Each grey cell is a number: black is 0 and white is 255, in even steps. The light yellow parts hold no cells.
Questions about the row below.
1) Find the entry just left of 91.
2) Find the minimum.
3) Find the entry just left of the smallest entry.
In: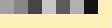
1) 198
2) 20
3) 177

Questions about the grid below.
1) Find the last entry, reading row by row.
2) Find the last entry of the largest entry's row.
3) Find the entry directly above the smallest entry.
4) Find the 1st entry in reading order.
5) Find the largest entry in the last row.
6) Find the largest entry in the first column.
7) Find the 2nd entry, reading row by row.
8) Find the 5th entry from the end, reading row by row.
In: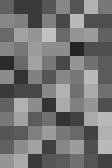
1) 65
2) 97
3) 149
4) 97
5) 170
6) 149
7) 58
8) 85

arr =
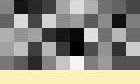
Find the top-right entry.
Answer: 70
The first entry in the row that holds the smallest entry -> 161
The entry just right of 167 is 218
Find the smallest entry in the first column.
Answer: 99
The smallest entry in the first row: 21
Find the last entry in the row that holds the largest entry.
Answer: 83
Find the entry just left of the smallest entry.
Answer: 55
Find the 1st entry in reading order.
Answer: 132
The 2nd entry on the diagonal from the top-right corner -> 15
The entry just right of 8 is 224
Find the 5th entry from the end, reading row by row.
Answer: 244
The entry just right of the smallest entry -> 77
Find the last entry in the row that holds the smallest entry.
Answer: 204
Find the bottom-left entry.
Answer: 119
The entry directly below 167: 139

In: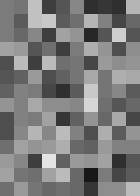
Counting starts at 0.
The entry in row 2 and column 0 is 123
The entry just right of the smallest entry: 123
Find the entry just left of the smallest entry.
104
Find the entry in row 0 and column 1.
117
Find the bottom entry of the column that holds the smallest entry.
54
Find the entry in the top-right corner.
181
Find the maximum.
228
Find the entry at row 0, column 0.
123
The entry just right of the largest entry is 97
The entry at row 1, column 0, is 123
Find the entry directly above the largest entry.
154
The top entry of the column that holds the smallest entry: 47
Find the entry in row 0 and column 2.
193
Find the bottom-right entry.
187
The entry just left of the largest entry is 62
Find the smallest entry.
23
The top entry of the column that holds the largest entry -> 62
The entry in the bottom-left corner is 111
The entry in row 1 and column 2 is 193
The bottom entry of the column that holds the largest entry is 104
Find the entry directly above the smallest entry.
148

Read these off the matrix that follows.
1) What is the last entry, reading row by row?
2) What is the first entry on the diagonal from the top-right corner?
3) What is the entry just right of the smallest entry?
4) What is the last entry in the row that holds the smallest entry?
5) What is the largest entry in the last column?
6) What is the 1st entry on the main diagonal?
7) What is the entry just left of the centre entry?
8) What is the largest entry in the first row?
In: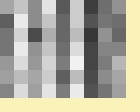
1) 159
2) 146
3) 146
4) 103
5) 182
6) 166
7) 196
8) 227

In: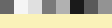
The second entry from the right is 89
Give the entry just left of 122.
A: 224
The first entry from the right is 147

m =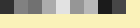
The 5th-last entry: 226
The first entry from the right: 70
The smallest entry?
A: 27

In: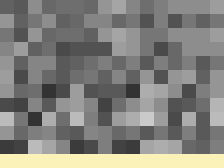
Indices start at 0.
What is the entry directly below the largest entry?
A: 89
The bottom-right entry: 126
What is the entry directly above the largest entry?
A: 165
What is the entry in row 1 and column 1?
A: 97
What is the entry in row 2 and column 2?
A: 149
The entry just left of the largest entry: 173
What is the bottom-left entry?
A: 59
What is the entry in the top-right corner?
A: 157
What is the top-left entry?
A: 97
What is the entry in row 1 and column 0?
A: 149
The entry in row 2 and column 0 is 118
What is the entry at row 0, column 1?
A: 89
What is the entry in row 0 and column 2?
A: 141
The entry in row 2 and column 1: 82
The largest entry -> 202
